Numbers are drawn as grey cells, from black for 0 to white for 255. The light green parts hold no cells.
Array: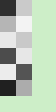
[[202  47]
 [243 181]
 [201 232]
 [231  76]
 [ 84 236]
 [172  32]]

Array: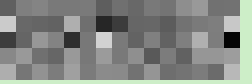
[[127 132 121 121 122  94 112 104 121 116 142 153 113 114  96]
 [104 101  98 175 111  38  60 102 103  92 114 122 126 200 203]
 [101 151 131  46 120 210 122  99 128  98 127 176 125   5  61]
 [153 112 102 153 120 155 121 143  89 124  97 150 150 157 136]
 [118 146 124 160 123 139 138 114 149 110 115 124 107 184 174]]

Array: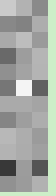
[[178 138 202]
 [130 173 136]
 [189 154 169]
 [157 181 105]
 [163 180 144]
 [244  97 118]
 [170 164 170]
 [158 173 133]
 [173 155 184]
 [172 160 179]
 [156  84  56]
 [155 177 145]]

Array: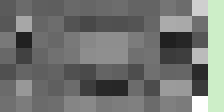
[[107  95  94 105 102 106 109 100 100 117 108 207  91]
 [167 102 109  83  72  81  80  84 103 171 169 111  87]
 [ 33 111 104 121 136 142 142 124 111  32  38  86 121]
 [ 65 102 113 119 141 143 143 112 115  59  62 187 104]
 [101  95  99  80  74 100  96  77 112 101 102  42  80]
 [152 104  95 108  61  40  39 108  76 155 154  59 107]
 [124 107 110 133 137 121 125 128 107 128 123 254 112]]

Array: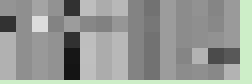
[[143 164 146  49 190 172 184 131 114 156 140 146 133 154 148]
 [143 220 131 156 135 129 150 131 119 156 140 143 136 154  50]
 [143 153 146  49 190 172 184 131 114 156 140 143 146 154 177]
 [143 153 146  22 191 172 184 131 114 156 133 179  75  88 177]
 [143 153 146  20 190 172 184 131 114 156 140 143 136 179 177]]

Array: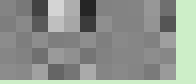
[[120  66 212 174  37 130 131 132 151 111 132]
 [137  89 191 167  59 143 131 131 148  85 126]
 [126 141 126 128 142 127 137 134 129 159 140]
 [130 112 154 144 117 130 134 134 141 135 134]
 [137 161 101 117 170 133 137 133 122 154 140]]

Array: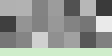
[[178 132 156  81 184  58 177]
 [148 130 153 132 118 233  63]
 [133 207 145 161  87 128 118]]

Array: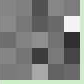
[[128  81 134 124 133]
 [120  91 105 244 138]
 [131 142 115  48 110]
 [116  60 121  70 133]
 [125 168  98 106 122]]

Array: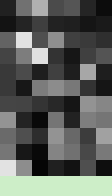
[[113 176  75  85  37  12  33]
 [ 36  63  34  31  21  26  19]
 [226  79 143  64  58  47  99]
 [125 224  51  22  64  84  68]
 [ 75  30  64  30 167  30  57]
 [ 23 124 140 120  51  21  57]
 [ 68  52  40  21 147 134  69]
 [ 35   9 117  34 126 117 147]
 [ 79  45 147 104  60 161 106]
 [ 23   9 132 113  72 121 118]
 [141   5  32  18  79  14 226]]
